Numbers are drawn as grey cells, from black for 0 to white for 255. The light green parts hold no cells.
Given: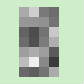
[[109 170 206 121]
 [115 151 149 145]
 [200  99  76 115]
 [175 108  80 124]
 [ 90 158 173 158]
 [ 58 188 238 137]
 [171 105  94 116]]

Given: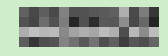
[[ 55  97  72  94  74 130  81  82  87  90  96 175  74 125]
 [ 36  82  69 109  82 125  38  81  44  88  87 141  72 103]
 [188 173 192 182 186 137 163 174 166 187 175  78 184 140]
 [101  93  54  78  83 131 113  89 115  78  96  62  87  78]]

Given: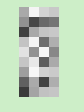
[[200 169 244 211]
 [117 145  71 105]
 [200  64 168 196]
 [175 195 244 109]
 [136 226 146 245]
 [170 197 232  93]
 [202 158 247 208]
 [174  96 170  66]
 [197  58 164 193]]

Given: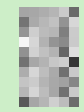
[[106 165 167 173 181 202]
 [215 116 170 183 193 147]
 [203 148 206 187 182 127]
 [202 245 214 178 148 138]
 [221 145 209 192 179 102]
 [ 53 114 167 179 199 205]
 [201 173 214 189 170 112]
 [134 196 203 180 168 161]
 [201 182 213 188 167 113]
 [108  89 166 181 207 188]]

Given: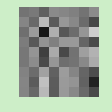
[[139 115 121  96 138 134 128 115]
 [ 71 133 105 186  91 151 136 107]
 [205 111 155  22 175  87 108 149]
 [ 74 124  88 146 128 153 153 101]
 [178 119 148  63 170  73 114 159]
 [171 119 140  74 150 110 115 137]
 [ 77 130 108 161  97 156 133 101]
 [ 34 133  92 192  92 154 148  98]
 [ 73 132 104 184  91 153 136 105]]

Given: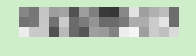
[[109 134 118 197 157 163  81 158 127  58  55 136 226 159 176 188]
 [109 114 120 199 114 203 107 124 147 106 107 120 172 173 203 228]
 [218 237 201 200  81 185 106  85 159 154 130 237 245 158 203 191]]

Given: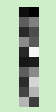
[[  2  14]
 [128  93]
 [ 77  41]
 [ 90 139]
 [247  39]
 [ 28  23]
 [138  94]
 [213  44]
 [180  69]
 [ 61 181]]

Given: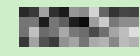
[[ 66  41  57 163  48  27 150 139 211 102  52  70]
 [140 117 120  27 118  95  30  11 157 203 120 141]
 [221 115 192 107 118 168 119 109  73 111 165 189]
 [176  56 162  82  59 146 164 117 170 179 135 186]]
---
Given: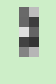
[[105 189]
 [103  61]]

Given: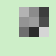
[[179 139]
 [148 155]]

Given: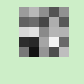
[[156 184]
 [ 98 107]]

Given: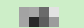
[[163 167]
 [164  40]]

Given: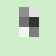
[[143 226]
 [113  51]]

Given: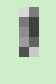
[[216 124]
 [121  65]]
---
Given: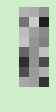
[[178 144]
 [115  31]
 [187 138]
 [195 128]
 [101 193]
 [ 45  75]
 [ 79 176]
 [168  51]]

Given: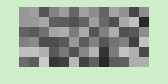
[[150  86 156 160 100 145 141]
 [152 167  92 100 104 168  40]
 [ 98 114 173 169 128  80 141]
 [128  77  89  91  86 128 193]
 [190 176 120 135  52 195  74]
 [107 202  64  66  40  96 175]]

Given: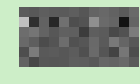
[[ 91  94  90  86 104  90]
 [192  98 112  83 106  19]
 [109  99  96  60  91  82]
 [105  76 109  86  90 101]
 [ 78  89  87  80  85 118]
 [ 98  87  87  93 102 105]]

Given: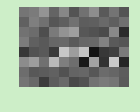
[[117 148 135 113  89  84]
 [ 97 113  95  93 105 112]
 [114  78 147  87  75  43]
 [124  89 105 103 130  85]
 [ 55  89 199 196  56 122]
 [140 112 126  25  50  37]
 [109  92  82 103 107  92]
 [116  60 105  82 122  90]]

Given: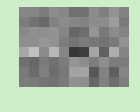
[[135 123 135 114 128 130]
 [125 104 139 131 141 123]
 [137 142 133 109 121 132]
 [143 150 125 124 115 146]
 [167 138 134  62  97 133]
 [111 122 124 141 143 124]
 [122 127 120 164 130 133]
 [124 116 123 142 129 126]]

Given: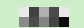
[[232 176 232]
 [138 132  12]]
